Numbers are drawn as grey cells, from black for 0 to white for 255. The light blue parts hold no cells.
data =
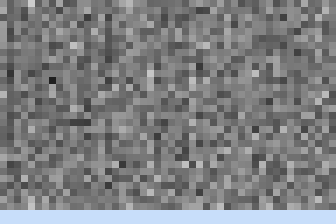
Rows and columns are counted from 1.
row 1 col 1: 146
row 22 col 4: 150
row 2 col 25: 117
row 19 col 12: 116
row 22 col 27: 69
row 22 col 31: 126
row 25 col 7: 129
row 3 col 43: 134
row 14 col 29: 114
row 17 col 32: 133
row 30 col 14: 119
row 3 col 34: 99
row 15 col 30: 104
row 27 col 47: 86
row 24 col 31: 168
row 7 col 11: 192
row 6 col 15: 153
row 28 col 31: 125
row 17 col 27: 139
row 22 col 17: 120
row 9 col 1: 137
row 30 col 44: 125
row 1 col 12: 140
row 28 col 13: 108
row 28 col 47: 109
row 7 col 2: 121
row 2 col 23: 135
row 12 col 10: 140
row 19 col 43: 147
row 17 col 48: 84
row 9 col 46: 147
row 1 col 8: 89
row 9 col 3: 127
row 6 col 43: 147
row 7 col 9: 83
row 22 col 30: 128
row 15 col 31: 104
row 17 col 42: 105
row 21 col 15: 146
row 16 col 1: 111

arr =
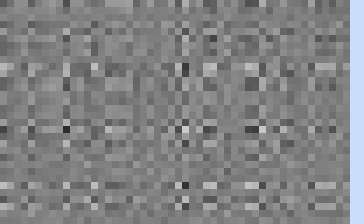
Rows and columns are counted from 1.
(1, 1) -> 91
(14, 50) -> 136
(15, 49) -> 123
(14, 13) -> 111
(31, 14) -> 131
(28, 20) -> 121
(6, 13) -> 161
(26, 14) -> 114
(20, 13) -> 134
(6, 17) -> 134
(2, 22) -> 131
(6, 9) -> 125
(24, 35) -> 124
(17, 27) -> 151
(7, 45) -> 144
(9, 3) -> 131
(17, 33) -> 123
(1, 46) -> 98
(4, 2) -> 110
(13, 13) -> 123
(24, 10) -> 124
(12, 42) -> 114
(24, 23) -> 133
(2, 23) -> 126
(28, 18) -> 131
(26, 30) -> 120
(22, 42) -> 121
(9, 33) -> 113
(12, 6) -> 119
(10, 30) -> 176
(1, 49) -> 127
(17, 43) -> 121
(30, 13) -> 123
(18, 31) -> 157
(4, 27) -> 158
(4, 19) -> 117
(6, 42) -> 129
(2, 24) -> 129
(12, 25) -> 143
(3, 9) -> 131

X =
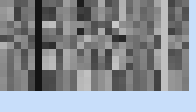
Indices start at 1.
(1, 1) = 138
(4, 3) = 144
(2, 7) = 66
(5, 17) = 110
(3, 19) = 125
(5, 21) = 125
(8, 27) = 133
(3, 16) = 109
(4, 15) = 94
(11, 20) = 100
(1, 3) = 88
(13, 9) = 111
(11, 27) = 128
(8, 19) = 79
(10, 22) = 90
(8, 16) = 63
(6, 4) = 137
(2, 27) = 80
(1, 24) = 192
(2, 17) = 99
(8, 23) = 170
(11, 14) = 125
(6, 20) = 111
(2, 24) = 192
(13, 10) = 131
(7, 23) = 81
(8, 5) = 135
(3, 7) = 73
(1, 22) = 108
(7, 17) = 114
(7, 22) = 122
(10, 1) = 138
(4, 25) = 105
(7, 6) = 19
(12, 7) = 72
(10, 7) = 178
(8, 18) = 163
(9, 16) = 74

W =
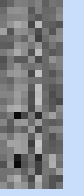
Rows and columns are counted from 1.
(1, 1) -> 88
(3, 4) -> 136
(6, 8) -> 130
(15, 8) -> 84
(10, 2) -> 122
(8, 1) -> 122
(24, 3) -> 9
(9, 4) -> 90
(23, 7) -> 126
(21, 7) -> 100
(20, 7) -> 109
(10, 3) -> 149
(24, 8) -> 174
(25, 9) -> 154
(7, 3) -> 149
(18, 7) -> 100
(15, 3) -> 152
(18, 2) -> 93
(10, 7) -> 105
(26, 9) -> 78
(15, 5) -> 81
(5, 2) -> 85
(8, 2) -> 139
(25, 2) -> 114
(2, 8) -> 106
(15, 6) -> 194
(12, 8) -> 105
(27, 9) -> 113
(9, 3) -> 90
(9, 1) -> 81
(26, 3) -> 173
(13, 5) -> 92
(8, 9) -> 99
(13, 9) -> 96
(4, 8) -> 94

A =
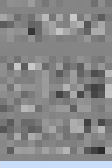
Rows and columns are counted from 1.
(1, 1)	131
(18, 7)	151
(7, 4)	133
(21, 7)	131
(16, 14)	129
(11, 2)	130
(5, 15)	172
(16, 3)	134
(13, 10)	179
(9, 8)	122
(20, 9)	146
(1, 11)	133
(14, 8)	122
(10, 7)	107
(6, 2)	148
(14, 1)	141
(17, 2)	136
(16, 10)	154
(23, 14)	131
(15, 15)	131
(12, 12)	122
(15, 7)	137
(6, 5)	146
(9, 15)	118
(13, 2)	116
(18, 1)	118
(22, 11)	119
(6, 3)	130
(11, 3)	144
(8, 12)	133
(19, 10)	116
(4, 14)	137
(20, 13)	146
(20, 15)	143
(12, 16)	147
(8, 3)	133
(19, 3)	125
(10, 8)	127
